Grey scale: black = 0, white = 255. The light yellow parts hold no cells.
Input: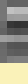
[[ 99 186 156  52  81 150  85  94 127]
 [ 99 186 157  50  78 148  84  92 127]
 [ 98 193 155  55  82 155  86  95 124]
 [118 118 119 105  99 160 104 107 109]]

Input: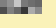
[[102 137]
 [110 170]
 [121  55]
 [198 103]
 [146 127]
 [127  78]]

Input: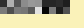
[[ 30  81]
 [ 44  28]
 [ 38 123]
 [ 38   5]
 [148 225]
 [152  89]
 [140 118]
 [ 85 122]
 [176  78]
 [ 46 122]]

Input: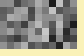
[[143 115  83  30 105  68 120]
 [ 81 105  99  89  41  54 168]
 [193  86 162 184 165 139  35]
 [ 29 194 142  89  80  37 101]
 [146 121 142 135 199 187  80]
 [171 153 162 184 105 161 107]
 [123  72  79 145 162 164  83]
 [109 166 145  63 135 101 175]
 [ 71 158 162 111 116  59 140]
 [143 107 172  89 160  83 111]
 [141  92  99 133 137 106 146]]

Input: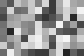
[[157 242 203  70 170 208 164  65]
 [168 179  40 161  72 159 146  97]
 [231 212 215 102  80 245 200  34]
 [173 167 116 241  96 231 219 221]
 [ 59  59  79 100 218  89  73 157]
 [213  85  54 107 180 173 197  58]
 [129 233  86 221 224 239 234  59]
 [201 200 180 131 126 226 206  74]
 [167 114 183 139 149  73 221 107]
 [196 106 164 173 230 179 168 166]
 [ 85 212 152 167  37 158 116 237]
 [124  92  71 112 121 116 203 106]]

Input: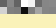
[[136 131]
 [134 133]
 [106 164]
 [243 127]
 [255  13]
 [ 99 124]
 [135 127]
 [ 99 210]]
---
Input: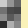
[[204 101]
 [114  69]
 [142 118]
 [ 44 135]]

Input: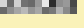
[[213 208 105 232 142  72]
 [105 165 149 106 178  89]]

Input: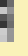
[[ 54]
 [200]
 [ 86]
 [ 54]
 [205]
 [199]]

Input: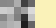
[[136 173 104]
 [205 135 217]
 [135 128 195]
 [163 185 101]]

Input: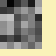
[[ 93  48  26]
 [ 55 121 121]
 [183  76 130]
 [142  94 129]
 [145  80 104]
 [ 52  49 127]
 [169 175 102]]

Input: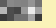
[[ 94 132 148]
 [183  69 235]
 [ 58 113 165]]

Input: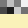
[[120 125]
 [ 71 204]]

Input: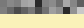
[[121 127 170 130 110 134]
 [126  75 120 113 142 146]]

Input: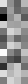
[[226  97]
 [ 79 104]
 [  1 178]
 [207 160]
 [117 192]
 [ 79 104]
 [106 190]
 [252  99]
 [136  65]
 [ 46 201]
 [221 204]
 [125 193]]
